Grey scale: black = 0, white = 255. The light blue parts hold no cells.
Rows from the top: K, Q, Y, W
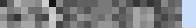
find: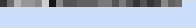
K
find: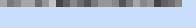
W
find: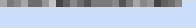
Q

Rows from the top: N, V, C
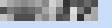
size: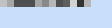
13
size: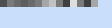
14
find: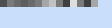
V
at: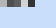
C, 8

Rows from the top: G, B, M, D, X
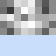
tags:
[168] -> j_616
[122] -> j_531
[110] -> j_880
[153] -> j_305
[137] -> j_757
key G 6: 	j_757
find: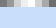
D
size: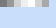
7

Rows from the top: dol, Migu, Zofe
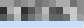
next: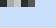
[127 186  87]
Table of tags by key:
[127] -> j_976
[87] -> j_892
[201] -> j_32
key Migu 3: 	j_32

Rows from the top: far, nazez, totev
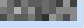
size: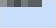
6
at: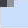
far, 9
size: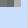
3
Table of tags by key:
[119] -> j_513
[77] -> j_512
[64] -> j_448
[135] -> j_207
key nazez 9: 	j_207
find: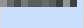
far
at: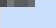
far, 3

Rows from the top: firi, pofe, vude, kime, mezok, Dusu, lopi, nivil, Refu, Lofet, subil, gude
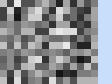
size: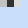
3
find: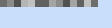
Lofet

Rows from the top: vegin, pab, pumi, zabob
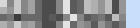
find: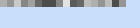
pab
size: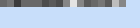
18

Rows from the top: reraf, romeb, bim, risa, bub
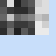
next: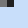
[ 89  57 234]
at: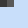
risa, 1
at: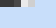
risa, 3
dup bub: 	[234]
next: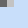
[102 118 133]
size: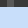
4

